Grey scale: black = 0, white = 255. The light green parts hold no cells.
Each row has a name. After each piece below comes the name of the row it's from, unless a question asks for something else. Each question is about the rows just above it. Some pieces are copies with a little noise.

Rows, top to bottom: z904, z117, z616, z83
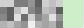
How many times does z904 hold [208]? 4
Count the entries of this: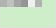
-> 6
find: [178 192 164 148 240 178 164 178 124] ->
z83
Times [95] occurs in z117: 2
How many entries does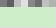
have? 8

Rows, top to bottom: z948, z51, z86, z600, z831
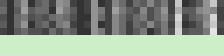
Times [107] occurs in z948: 4
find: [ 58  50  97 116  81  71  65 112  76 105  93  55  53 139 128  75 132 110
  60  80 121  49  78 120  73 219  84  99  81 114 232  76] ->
z831
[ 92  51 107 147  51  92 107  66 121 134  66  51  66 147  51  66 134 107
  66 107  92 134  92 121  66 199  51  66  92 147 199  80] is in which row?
z600
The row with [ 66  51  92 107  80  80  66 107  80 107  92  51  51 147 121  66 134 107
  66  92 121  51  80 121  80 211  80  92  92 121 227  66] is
z831
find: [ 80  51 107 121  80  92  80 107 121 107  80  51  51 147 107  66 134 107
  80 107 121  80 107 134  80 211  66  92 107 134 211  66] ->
z86
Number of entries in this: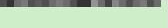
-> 23

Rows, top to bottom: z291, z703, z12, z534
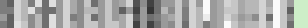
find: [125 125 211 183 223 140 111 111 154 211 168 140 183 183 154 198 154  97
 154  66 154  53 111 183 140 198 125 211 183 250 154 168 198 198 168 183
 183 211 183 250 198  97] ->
z703
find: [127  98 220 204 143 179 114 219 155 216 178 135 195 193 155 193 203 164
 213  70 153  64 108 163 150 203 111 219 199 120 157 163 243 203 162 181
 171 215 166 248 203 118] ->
z534
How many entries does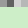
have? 4
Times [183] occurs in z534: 4

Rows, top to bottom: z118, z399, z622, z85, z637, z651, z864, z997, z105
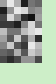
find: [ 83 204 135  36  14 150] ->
z622
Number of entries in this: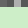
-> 4
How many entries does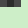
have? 3
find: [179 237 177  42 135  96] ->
z118
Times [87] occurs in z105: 0
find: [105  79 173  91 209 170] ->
z997

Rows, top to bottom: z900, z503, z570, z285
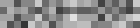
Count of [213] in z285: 0
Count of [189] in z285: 2
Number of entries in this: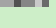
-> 7
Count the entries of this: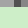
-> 4
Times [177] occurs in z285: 5
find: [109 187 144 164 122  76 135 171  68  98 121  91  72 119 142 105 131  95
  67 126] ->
z503

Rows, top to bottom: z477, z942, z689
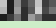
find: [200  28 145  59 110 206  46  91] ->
z477
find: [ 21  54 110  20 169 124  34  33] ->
z689
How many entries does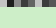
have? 8
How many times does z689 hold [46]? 3
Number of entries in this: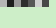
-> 7
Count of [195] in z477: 2
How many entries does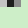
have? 3

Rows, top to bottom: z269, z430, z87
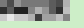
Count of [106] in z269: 0
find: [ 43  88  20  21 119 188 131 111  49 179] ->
z430
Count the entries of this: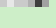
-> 7
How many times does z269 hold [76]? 2

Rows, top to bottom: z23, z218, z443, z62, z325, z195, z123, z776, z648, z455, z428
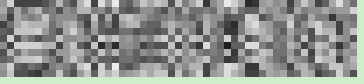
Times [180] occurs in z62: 9
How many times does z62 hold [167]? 4
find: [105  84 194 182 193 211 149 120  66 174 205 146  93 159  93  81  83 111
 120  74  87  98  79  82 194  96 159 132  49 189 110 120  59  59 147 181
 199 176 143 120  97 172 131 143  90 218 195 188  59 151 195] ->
z325
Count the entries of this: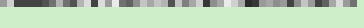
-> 51
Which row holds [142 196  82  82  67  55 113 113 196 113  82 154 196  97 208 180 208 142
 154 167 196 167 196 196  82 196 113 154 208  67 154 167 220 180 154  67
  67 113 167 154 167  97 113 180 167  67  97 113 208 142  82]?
z428
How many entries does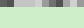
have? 12

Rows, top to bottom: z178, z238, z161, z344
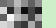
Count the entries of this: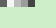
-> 5
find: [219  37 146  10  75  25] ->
z238

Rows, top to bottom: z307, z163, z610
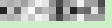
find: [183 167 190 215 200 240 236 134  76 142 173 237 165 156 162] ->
z610
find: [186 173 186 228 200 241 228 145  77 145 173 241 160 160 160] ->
z610
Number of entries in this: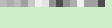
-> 15
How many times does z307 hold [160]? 3

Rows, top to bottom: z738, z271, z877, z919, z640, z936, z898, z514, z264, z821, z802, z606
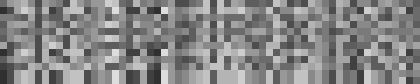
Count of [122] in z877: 13
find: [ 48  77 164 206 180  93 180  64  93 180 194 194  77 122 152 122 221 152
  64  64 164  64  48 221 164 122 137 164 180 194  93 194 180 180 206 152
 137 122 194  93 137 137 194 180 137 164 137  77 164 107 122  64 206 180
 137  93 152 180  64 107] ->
z271
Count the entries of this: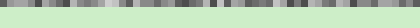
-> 60
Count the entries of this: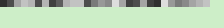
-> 30

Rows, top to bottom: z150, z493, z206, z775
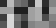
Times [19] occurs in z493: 0
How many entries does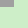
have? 2
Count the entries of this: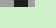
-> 5
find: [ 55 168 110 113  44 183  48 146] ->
z150
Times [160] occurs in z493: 4
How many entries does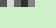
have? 5

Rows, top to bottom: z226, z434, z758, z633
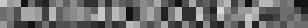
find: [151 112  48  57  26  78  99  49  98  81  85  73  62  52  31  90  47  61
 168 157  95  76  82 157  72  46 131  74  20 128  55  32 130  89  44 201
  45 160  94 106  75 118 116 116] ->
z633
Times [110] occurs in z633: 7
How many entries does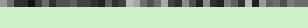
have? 44
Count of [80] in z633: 5
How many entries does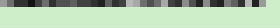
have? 38
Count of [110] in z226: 5

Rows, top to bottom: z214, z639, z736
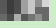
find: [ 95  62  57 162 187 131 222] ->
z214
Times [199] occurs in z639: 1
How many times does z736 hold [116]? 1

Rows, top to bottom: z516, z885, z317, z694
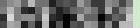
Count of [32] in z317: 2
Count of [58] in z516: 2

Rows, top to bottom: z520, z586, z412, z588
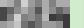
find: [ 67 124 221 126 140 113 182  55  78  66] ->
z412
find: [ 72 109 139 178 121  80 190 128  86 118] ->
z586
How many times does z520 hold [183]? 1
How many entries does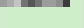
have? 10
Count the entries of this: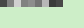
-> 9

